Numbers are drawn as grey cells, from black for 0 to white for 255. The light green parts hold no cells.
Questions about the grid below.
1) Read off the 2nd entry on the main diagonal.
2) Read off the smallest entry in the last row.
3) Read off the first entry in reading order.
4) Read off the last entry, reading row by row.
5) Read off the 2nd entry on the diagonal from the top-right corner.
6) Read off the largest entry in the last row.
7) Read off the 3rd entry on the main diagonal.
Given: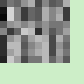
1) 213
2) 34
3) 73
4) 89
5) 160
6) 201
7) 134

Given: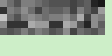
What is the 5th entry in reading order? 126
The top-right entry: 24
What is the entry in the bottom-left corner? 95
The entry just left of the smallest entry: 36
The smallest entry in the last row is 67
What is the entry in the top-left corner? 141
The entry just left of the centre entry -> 110
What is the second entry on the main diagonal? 126
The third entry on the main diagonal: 82
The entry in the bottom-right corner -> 110
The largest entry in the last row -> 141
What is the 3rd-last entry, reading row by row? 95
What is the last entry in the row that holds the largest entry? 126
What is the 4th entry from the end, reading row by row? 110
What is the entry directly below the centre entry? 51
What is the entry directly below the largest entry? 141
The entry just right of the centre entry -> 126
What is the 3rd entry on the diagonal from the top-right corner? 67
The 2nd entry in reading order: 110
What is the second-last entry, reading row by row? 82

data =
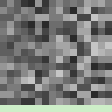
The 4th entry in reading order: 54
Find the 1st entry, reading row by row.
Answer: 95
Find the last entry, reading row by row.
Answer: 165
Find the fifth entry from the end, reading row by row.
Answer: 82
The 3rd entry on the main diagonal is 137
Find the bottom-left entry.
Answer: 82
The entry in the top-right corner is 123
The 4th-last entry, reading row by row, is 150
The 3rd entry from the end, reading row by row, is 181
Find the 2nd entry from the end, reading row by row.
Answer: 181
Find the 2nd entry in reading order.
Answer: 137
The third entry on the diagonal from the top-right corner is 197
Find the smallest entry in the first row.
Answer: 42
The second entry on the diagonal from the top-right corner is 95

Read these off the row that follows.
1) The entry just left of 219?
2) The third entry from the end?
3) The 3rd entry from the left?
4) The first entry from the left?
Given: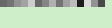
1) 29
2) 219
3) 146
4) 104

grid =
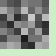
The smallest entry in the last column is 45
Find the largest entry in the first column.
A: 170
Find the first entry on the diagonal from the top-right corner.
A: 85
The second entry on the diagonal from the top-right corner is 145
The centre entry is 130
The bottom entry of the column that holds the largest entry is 45
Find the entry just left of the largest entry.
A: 85
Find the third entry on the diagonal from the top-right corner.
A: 200
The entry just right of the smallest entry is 115
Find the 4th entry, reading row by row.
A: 130
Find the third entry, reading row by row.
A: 73
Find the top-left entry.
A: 115
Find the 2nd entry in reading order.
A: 85
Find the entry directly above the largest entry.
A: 101
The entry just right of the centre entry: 157

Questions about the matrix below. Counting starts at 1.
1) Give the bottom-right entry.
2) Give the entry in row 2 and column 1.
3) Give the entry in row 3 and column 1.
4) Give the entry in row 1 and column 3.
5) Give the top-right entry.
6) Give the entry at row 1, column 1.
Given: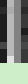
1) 57
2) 43
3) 29
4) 130
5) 57
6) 29
